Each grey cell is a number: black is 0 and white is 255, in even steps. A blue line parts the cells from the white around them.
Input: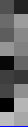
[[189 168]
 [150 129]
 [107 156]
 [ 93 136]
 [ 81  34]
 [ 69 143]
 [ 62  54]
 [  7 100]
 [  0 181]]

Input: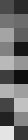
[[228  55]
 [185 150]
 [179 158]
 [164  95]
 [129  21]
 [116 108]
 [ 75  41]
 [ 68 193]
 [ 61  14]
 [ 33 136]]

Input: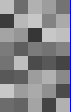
[[199 157 170 144  75]
 [191 108 177 157 115]
 [164 150  54 199 191]
 [123  94 123 115 131]
 [115 191  75  88  68]
 [108 100 164  68 177]
 [ 88  94 157 177 137]
 [ 60 184 199 131 170]]

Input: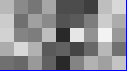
[[210 132 125 190  41 230 146 243 153]
 [204 112 160 138  83  90 125 204 172]
 [184 138 118 166  76  76  62 190 216]
 [172 216 178  90  97  68 104 184 112]
 [112 104 153  97  41 132 178 160 196]]

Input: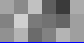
[[165 138 193  94  58 172]
 [145 180 107 130 180 159]
 [130 208 122 114 101 159]]

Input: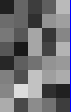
[[172  73 140 114  61]
 [134 221 194  47  32]
 [128  79 194 159 172]
 [120  87 166  54 134]
 [108 101  47 147 159]
 [ 87  25 166  67 180]
 [ 39  95 114 147 153]
 [ 32 101  61  95 186]]

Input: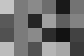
[[197 123 138 109  25 115]
 [189 123  81 181 167  58]
 [ 89 123  37 160  95 131]
 [ 81 123 138  44  18  66]]

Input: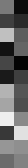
[[239 137]
 [192  93]
 [179  85]
 [165  78]
 [150 143]
 [122  11]
 [107 130]
 [ 70   4]
 [ 63  42]
 [ 56 225]
 [ 26  63]
 [ 18 101]]
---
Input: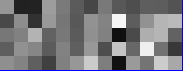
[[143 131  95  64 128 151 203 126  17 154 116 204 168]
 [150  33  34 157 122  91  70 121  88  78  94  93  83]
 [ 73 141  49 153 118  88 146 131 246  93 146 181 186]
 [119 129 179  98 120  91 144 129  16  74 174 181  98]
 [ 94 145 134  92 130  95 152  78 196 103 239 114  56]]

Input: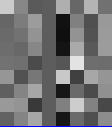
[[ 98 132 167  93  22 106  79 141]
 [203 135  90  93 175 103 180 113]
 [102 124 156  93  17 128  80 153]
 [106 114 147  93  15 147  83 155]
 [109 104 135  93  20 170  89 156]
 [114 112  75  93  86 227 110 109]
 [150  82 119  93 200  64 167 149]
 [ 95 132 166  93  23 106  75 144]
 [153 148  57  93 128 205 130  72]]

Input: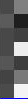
[[ 75 244]
 [ 73 127]
 [ 91  30]
 [ 72  64]
 [ 73 237]
 [ 86  61]
 [ 67 121]]

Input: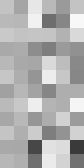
[[183 176 111 235 211 113]
 [195 165 231 185 154 195]
 [185 183 241 110 134 248]
 [201 195 197 196 178 217]
 [169 172 141 126 154 145]
 [184 169 167 218 189 137]
 [198 174 149 237 199 135]
 [161 183 163 134 174 174]
 [186 200 238 180 175 245]
 [167 184 150 173 210 155]
 [196 175 204 126 147 210]
 [169 168  71 225 220  58]]

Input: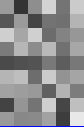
[[154 136 138 162  61 232]
 [155  52 142 211 116 203]
 [ 86 155  68 115 112 180]
 [207 166 208 108 131 151]
 [123 182 140 185 113 167]
 [ 74  80  83 121  93 120]
 [181 190 109 203 147 165]
 [162 157 153  96 179 124]
 [ 67 149 116 207  70 191]]

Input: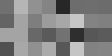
[[ 81 168 144 171  87 196 130 132]
 [112 181 145 132  39 109 110 108]
 [100 164 126 156 167 198 131 128]
 [164 164 104  90 114  46  87  91]]
